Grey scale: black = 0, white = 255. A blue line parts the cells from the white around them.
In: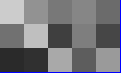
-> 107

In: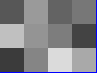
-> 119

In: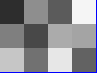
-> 245

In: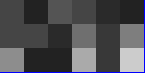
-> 34

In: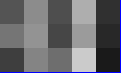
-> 48

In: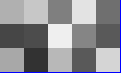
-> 111
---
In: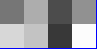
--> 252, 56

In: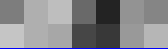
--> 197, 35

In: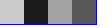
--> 203, 26

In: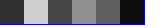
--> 207, 12

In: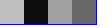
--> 191, 12

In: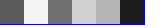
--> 243, 28

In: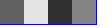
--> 227, 48

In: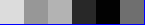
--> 220, 2
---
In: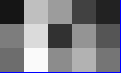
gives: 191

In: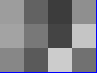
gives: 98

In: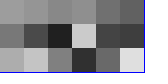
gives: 149

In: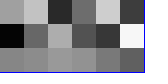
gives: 194

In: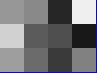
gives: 137

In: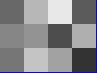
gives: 183

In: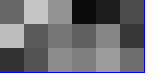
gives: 197

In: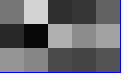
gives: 210
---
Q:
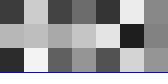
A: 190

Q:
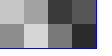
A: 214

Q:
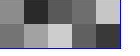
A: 162

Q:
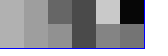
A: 158

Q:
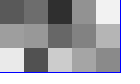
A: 152

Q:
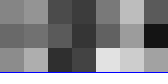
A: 113

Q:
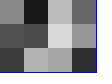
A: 74

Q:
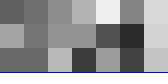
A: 117

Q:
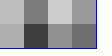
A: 63

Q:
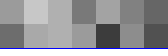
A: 169
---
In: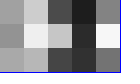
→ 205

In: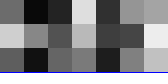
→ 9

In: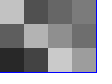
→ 80

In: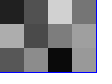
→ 81

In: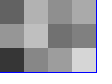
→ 178

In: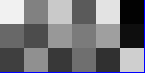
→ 129

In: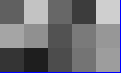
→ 195

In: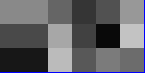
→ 137
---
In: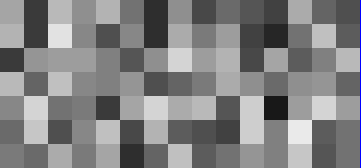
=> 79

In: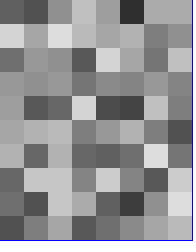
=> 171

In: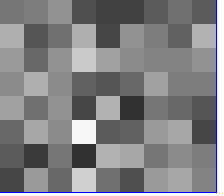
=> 90

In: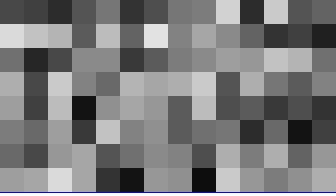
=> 99

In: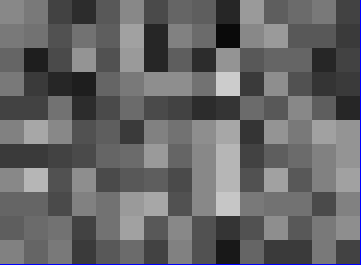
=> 66

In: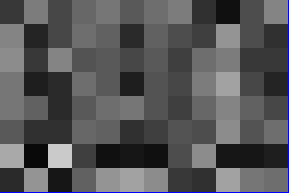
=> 132

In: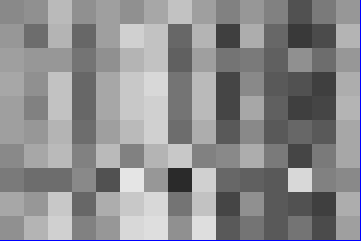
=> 151
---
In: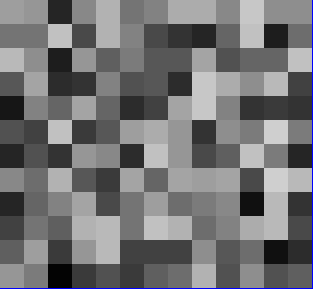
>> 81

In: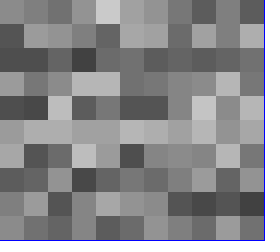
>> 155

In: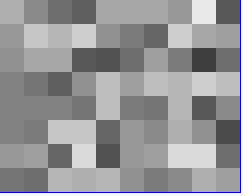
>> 175

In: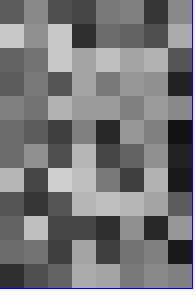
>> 137

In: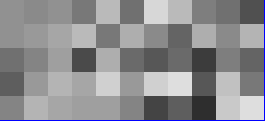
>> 201

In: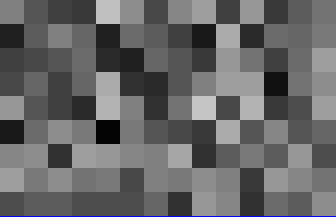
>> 93

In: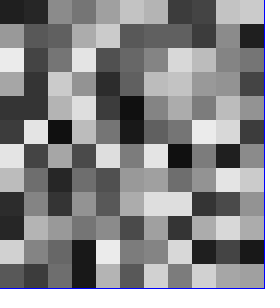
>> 166

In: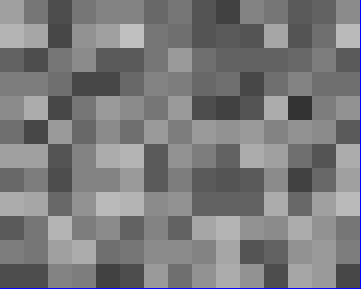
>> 154
